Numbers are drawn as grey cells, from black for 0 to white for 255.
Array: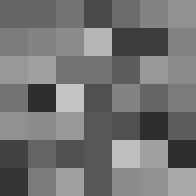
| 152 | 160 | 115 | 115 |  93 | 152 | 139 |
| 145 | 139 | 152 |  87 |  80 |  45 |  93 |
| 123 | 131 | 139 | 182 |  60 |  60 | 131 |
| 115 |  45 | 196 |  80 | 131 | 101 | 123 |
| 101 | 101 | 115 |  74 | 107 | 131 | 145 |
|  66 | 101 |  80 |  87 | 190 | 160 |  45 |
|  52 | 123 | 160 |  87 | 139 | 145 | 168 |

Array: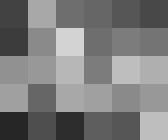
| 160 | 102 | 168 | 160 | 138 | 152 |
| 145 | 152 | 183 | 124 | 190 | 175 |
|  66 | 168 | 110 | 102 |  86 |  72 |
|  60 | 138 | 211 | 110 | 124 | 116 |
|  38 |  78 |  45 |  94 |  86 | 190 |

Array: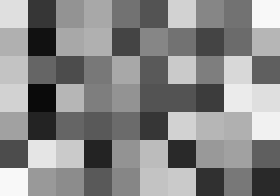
| 248 | 153 | 140 |  89 | 134 | 195 | 202 |  48 | 120 |  41 |
| 223 |  54 | 147 | 168 | 114 |  83 | 210 | 134 | 114 | 248 |
| 210 |  10 | 182 | 126 | 147 |  83 |  83 |  60 | 235 | 223 |
| 195 | 101 |  76 | 120 | 168 |  89 | 202 | 126 | 216 |  95 |
| 176 |  17 | 168 | 176 |  68 | 134 | 114 |  68 | 107 | 182 |
| 161 |  35 | 101 |  89 | 107 |  54 | 210 | 182 | 176 | 241 |
|  76 | 229 | 202 |  35 | 147 | 188 |  41 | 153 | 161 |  95 |

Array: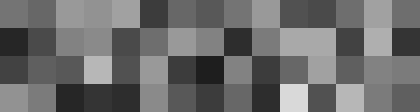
| 146 | 123 |  38 |  52 |  45 | 138 |  88 |  60 | 103 |  45 | 217 |  81 | 183 | 123 |  95 |
| 116 | 103 | 153 | 146 | 161 |  60 | 103 |  88 | 116 | 153 |  81 |  74 | 110 | 161 | 110 |
|  66 |  95 |  88 | 183 |  81 | 153 |  60 |  30 | 130 |  60 | 103 | 161 |  95 | 130 | 123 |
|  38 |  74 | 130 | 138 |  74 | 110 | 153 | 130 |  45 | 123 | 169 | 169 |  66 | 175 |  52 |

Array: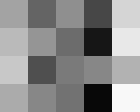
| 200 |  79 | 122 | 135 | 178 |
| 186 | 149 | 108 |  22 | 232 |
| 171 | 135 | 114 |   8 | 248 |
| 163 | 100 | 143 |  71 | 213 |

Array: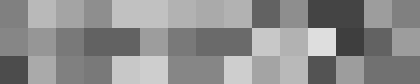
| 134 | 150 | 121 |  98 |  98 | 157 | 121 | 106 | 106 | 200 | 178 | 222 |  62 |  98 | 157 |
| 128 | 185 | 164 | 142 | 193 | 193 | 178 | 170 | 178 |  98 | 142 |  68 |  68 | 157 | 128 |
|  76 | 170 | 128 | 121 | 200 | 206 | 134 | 134 | 206 | 164 | 185 |  83 | 157 | 113 | 113 |

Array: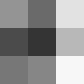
| 148 | 106 | 226 |
| 119 | 134 | 247 |
|  75 |  52 | 184 |
